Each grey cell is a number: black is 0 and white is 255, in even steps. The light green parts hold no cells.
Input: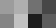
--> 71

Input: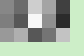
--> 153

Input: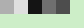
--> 175

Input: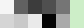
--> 213

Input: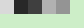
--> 217

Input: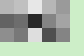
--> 142
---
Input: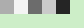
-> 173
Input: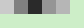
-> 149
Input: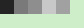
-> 142
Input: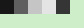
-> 95
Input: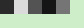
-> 83
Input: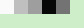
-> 158
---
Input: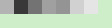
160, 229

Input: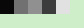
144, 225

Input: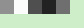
79, 252

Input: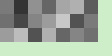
156, 200

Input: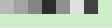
45, 224

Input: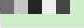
37, 238

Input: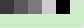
122, 204

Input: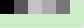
195, 195

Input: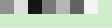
121, 244
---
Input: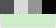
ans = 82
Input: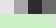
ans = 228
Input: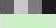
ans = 94
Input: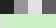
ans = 34
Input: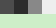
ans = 76
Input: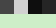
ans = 69
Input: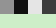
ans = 147
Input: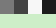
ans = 121
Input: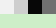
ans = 241
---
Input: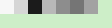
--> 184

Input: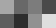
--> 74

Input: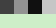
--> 198

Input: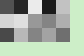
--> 27

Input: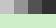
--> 48

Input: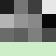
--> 231

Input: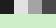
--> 73

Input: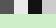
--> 204
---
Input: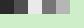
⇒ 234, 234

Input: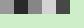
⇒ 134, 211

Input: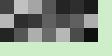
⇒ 96, 193

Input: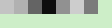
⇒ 13, 205

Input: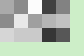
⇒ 159, 252

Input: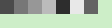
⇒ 187, 232
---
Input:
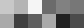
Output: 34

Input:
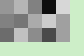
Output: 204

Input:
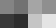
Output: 197

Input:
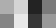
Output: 55

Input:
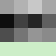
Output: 37

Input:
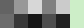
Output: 78
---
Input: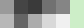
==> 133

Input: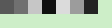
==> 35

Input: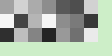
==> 210

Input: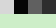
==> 46

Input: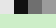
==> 155

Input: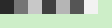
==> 242
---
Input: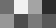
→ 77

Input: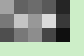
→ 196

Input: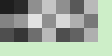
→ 153

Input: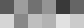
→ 136

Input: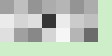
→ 213

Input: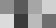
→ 58

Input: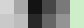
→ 189

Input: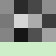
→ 213
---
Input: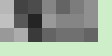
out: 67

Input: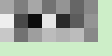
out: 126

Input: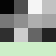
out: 80

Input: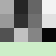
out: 37

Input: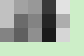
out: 162

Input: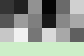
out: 33

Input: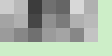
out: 185

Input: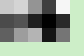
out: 212
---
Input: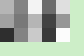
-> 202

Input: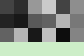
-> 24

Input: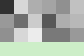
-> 236

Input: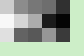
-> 88

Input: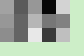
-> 232

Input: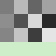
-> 61

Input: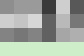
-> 131
